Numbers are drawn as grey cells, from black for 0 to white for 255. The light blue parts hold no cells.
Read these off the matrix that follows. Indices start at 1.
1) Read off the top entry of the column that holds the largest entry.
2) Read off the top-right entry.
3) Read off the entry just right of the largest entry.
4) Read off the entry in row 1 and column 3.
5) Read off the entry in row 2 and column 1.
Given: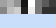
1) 253
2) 60
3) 119
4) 148
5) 134

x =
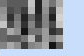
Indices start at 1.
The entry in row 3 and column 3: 117
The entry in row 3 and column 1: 156
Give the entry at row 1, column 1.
117
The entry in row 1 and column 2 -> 91
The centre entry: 132
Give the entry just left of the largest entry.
34
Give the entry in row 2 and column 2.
75
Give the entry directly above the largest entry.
196
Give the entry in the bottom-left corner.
132
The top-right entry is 169
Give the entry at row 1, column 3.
91
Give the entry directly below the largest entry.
196
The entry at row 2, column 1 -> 144
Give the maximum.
210
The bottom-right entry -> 91

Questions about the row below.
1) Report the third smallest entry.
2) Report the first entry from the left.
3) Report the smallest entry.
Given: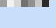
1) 144
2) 158
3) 42

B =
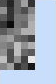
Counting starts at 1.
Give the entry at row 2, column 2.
51
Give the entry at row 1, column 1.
78
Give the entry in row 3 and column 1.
91
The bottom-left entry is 132
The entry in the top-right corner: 51
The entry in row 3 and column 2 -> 51
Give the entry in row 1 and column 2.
37
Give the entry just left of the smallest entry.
51
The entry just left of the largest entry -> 65
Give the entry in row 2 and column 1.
145
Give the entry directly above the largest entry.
91
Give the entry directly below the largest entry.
23
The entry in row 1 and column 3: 104

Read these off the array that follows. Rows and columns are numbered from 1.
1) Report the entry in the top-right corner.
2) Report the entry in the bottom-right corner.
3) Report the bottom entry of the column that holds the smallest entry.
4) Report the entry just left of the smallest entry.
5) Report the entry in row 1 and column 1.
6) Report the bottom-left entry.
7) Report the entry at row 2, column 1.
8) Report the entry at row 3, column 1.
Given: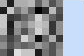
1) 129
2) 142
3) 29
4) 99
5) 173
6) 99
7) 29
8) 198

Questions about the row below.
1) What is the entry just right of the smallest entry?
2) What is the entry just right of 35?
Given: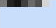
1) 63
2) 21

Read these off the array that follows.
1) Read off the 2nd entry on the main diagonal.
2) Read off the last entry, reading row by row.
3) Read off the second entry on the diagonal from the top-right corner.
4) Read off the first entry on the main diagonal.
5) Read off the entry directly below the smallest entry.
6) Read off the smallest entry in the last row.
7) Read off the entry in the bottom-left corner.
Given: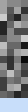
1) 89
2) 62
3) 163
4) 163
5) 75
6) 37
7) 104

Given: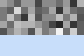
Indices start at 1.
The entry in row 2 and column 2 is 95
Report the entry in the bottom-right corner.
95
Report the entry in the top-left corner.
165
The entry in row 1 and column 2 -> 138
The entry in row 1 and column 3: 95
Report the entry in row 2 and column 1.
122
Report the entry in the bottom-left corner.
83
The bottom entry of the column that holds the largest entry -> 242
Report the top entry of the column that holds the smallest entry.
110
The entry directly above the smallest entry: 191
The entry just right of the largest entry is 110
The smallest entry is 39
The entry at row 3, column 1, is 122
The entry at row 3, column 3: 122
